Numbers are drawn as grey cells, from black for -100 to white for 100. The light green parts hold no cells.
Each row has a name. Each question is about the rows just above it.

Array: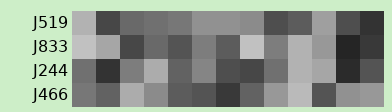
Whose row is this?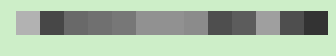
J519
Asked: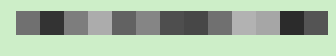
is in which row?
J244

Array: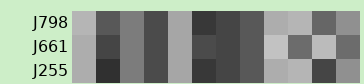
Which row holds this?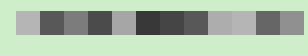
J798
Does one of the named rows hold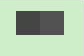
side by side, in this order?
no
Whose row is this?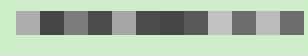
J661
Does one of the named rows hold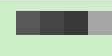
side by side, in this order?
no

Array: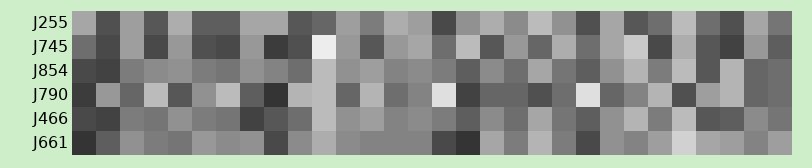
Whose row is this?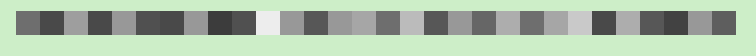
J745
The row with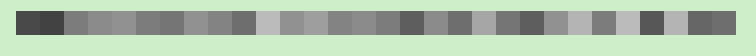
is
J854
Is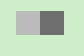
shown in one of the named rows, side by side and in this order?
yes
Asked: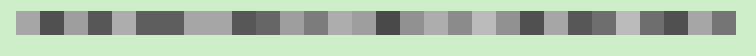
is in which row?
J255

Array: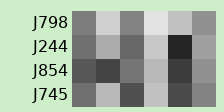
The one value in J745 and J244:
[-13]
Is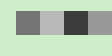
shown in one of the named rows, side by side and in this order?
no
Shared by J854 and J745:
[45]

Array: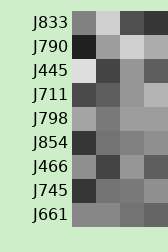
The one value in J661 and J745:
[-10]
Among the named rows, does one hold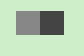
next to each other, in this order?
no
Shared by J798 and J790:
[23]

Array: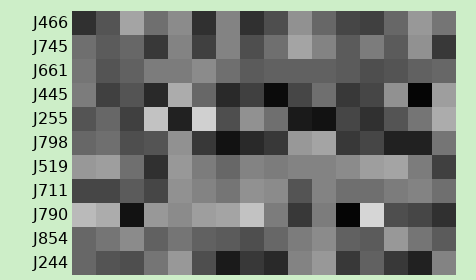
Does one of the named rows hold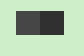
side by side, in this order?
yes
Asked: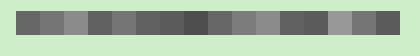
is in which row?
J854

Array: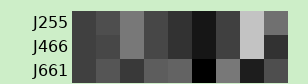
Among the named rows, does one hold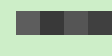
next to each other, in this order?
no
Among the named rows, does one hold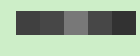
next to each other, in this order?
yes
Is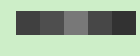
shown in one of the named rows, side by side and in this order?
yes
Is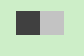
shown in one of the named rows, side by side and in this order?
yes
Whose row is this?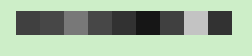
J466

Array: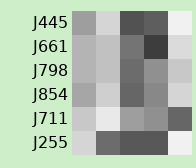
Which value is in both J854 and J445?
[67]
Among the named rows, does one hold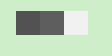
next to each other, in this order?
yes
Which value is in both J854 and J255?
[67]
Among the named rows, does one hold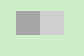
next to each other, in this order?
yes
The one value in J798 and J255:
[-15]
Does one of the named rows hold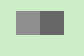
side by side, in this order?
yes

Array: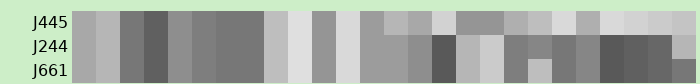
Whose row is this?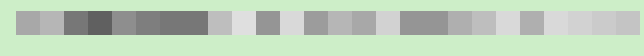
J445
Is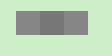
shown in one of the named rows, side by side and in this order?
yes
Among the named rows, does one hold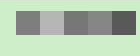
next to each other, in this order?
no

